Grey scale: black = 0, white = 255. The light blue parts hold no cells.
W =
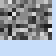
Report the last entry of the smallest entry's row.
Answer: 81
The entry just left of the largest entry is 53
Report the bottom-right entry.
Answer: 68
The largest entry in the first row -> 225
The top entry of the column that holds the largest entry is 137
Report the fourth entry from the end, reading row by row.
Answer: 137
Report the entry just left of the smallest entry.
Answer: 81
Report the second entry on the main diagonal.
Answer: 168
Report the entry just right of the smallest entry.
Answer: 225
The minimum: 12
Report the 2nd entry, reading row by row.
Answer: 137
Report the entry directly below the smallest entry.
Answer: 199
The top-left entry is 183
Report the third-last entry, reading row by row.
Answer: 183
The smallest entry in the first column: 40
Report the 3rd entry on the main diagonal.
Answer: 168
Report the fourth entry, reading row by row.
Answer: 95
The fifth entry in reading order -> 168
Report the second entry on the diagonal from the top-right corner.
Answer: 109
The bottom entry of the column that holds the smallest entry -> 211
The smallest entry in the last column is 28
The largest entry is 239

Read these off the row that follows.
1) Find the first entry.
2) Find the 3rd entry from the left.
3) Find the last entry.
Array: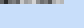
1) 98
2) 110
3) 182
